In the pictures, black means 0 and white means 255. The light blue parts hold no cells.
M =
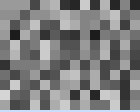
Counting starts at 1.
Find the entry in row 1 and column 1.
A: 154
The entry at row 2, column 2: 143
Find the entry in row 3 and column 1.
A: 163
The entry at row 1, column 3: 154
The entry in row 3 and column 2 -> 82
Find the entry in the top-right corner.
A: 38
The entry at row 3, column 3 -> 132
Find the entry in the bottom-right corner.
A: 143
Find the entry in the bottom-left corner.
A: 163
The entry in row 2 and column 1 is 143
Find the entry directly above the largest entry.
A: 91
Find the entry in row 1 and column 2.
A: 154
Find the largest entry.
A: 213

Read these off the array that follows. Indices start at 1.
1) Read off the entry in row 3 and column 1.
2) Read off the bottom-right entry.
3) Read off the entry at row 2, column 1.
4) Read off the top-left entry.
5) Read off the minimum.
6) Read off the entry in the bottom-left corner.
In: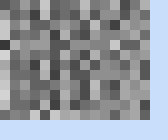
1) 199
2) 98
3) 155
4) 87
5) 55
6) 109

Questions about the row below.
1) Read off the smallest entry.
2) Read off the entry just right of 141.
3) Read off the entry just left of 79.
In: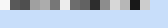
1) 24
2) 215
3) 89

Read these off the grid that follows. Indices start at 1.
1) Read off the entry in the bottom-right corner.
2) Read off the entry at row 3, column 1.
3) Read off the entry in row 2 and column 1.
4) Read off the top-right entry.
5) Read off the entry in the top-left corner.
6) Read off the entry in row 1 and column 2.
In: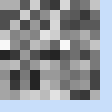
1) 175
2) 79
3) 79
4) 196
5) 175
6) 175

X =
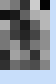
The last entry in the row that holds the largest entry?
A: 3
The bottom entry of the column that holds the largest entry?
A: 77
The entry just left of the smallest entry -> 204
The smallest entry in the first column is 15
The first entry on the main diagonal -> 151
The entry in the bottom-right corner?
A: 131
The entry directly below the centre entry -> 59
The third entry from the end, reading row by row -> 87

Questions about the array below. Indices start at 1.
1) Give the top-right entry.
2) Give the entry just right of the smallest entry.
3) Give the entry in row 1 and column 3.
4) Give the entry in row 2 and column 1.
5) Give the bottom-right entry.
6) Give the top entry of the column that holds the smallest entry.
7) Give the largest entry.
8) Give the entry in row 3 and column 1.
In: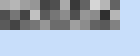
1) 99
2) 182
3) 159
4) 79
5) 129
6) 182
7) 214
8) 90

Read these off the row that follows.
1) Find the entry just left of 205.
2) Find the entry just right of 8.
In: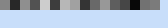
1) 82
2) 114

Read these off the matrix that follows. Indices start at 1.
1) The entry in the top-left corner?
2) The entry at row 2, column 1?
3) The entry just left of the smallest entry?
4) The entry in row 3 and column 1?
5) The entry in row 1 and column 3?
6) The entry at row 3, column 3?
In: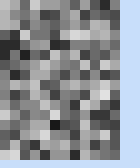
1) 193
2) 181
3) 170
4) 181
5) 106
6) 86

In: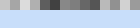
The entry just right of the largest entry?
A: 176
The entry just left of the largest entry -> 166
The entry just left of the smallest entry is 94
